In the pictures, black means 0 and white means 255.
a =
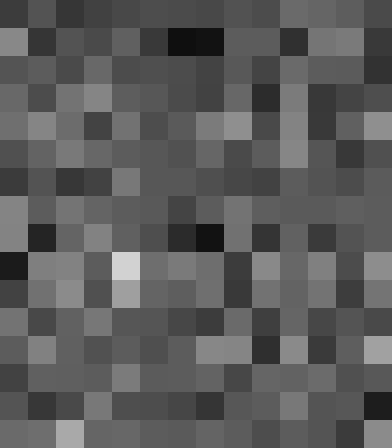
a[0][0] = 60
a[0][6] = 75
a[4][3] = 67
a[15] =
[106, 110, 169, 101, 103, 92, 90, 100, 92, 77, 92, 84, 59, 139]
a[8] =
[131, 36, 100, 130, 96, 78, 43, 18, 113, 52, 97, 58, 83, 92]
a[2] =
[84, 92, 74, 104, 76, 79, 76, 67, 88, 68, 106, 92, 91, 50]
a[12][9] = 47
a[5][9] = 92
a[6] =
[59, 83, 55, 66, 120, 87, 87, 79, 71, 66, 92, 83, 76, 91]
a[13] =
[66, 96, 95, 92, 123, 91, 92, 99, 71, 101, 98, 107, 80, 88]
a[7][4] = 92
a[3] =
[104, 76, 115, 133, 93, 87, 75, 66, 103, 44, 123, 56, 68, 78]
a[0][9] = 76
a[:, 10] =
[106, 48, 106, 123, 131, 134, 92, 90, 97, 103, 99, 101, 138, 98, 120, 92]
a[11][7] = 60
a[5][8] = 74
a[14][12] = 87
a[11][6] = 71
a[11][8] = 106
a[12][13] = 161
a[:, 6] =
[75, 15, 76, 75, 90, 81, 87, 68, 43, 122, 94, 71, 92, 92, 70, 90]
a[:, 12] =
[93, 122, 91, 68, 96, 56, 76, 95, 83, 76, 61, 84, 94, 80, 87, 59]
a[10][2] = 139
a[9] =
[27, 127, 130, 92, 210, 110, 122, 110, 60, 137, 103, 128, 76, 141]
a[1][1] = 53
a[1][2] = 83
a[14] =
[84, 55, 73, 120, 78, 77, 70, 53, 87, 92, 120, 84, 87, 29]
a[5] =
[80, 99, 121, 103, 92, 87, 81, 102, 74, 92, 134, 85, 56, 80]

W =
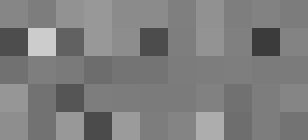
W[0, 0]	134
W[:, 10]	[124, 131, 123, 133, 115]
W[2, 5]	116
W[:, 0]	[134, 77, 113, 150, 142]
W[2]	[113, 126, 122, 109, 116, 116, 124, 125, 126, 123, 123]
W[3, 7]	129
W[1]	[77, 204, 97, 152, 141, 76, 126, 147, 128, 59, 131]
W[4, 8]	110
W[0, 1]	125
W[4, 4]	155
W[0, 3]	152
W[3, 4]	124
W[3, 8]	113
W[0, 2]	146
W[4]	[142, 114, 152, 75, 155, 125, 132, 173, 110, 125, 115]
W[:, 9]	[130, 59, 123, 125, 125]

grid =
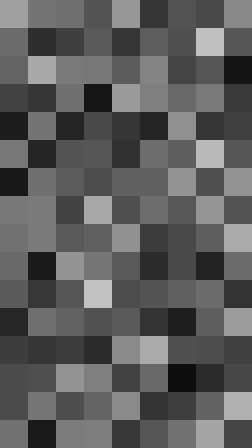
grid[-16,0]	160
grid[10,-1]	51
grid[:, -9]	[160, 107, 100, 66, 29, 119, 24, 120, 113, 105, 90, 38, 61, 75, 74, 114]
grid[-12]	[29, 116, 37, 73, 54, 36, 144, 53, 64]
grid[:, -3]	[83, 79, 68, 105, 144, 94, 147, 87, 72, 72, 96, 30, 80, 14, 62, 114]
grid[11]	[38, 112, 98, 82, 90, 51, 30, 94, 156]
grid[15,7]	165
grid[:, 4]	[151, 54, 92, 154, 54, 49, 97, 79, 145, 89, 76, 90, 138, 66, 138, 55]
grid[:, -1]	[136, 86, 19, 57, 64, 86, 148, 84, 171, 107, 51, 156, 65, 71, 176, 69]
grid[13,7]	44
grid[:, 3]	[84, 89, 119, 21, 73, 86, 77, 168, 96, 118, 193, 82, 43, 127, 100, 126]
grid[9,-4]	43
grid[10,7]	107
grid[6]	[24, 111, 91, 77, 97, 96, 147, 80, 148]
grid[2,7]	85
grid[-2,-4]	52
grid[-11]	[119, 36, 83, 86, 49, 109, 94, 186, 86]
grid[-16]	[160, 116, 111, 84, 151, 53, 83, 73, 136]
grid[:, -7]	[111, 63, 122, 111, 37, 83, 91, 67, 89, 148, 85, 98, 60, 147, 78, 123]
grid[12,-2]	77

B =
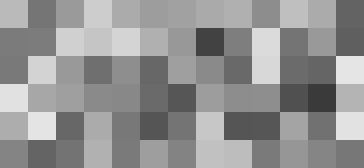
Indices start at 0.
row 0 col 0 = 186
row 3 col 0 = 225
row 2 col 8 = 105
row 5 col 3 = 177
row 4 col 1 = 228
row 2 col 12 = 229
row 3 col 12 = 180
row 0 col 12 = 99
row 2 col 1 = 211
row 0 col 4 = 171
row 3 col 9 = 142
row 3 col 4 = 136
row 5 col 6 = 131
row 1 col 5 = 176
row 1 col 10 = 116
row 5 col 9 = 122
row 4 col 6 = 116
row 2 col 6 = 159
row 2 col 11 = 101
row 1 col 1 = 124
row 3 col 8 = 141
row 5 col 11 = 133
